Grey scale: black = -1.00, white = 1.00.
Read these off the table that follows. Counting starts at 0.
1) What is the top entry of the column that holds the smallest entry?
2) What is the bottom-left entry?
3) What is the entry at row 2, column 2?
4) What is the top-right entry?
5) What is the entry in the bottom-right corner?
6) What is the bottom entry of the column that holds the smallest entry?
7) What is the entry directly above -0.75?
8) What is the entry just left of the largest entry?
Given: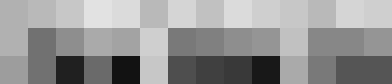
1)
0.72
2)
0.23
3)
-0.75
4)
0.62
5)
-0.33
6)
-0.86
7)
0.11
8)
0.56

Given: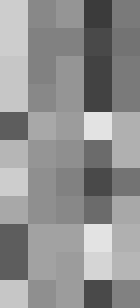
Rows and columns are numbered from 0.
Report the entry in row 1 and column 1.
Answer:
0.01
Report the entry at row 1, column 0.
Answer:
0.61
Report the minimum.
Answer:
-0.54
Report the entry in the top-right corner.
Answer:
-0.04
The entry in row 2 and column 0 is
0.55
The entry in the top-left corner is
0.61
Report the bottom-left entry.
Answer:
0.55
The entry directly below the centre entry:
0.01
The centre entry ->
0.12
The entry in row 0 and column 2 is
0.17
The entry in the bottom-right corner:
0.01
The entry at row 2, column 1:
0.01
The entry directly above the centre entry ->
0.22

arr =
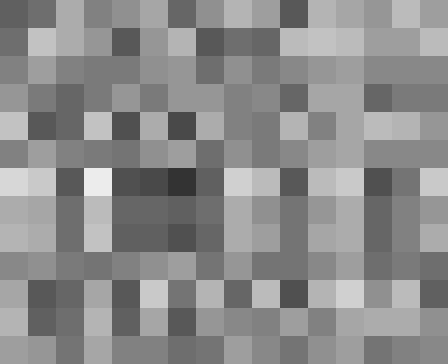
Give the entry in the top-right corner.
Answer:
0.24
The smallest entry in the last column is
-0.25
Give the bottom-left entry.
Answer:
0.24
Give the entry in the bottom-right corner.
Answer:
0.07
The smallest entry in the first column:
-0.25
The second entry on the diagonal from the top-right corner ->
0.24
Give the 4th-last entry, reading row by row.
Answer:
0.24
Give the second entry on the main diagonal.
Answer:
0.52
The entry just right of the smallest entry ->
-0.25
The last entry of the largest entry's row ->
0.58
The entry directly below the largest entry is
0.47
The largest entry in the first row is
0.47
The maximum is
0.85
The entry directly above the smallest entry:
0.24
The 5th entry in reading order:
0.13
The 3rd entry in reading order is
0.35
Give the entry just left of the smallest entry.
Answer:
-0.43
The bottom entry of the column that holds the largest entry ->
0.30
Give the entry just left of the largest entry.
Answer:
-0.31
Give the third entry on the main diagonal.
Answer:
0.01
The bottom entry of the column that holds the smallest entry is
-0.14
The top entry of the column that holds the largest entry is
0.01
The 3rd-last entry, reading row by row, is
-0.09
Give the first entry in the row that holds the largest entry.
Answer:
0.69

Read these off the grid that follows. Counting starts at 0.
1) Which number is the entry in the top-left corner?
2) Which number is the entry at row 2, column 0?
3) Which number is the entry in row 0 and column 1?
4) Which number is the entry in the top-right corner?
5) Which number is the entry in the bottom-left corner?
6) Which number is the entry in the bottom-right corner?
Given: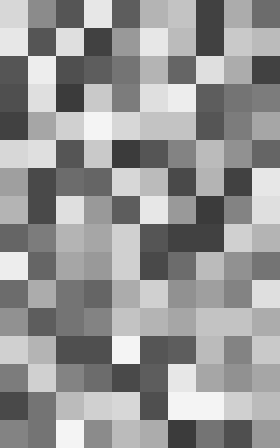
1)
0.69
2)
-0.33
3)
0.09
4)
-0.15
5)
0.03
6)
0.20
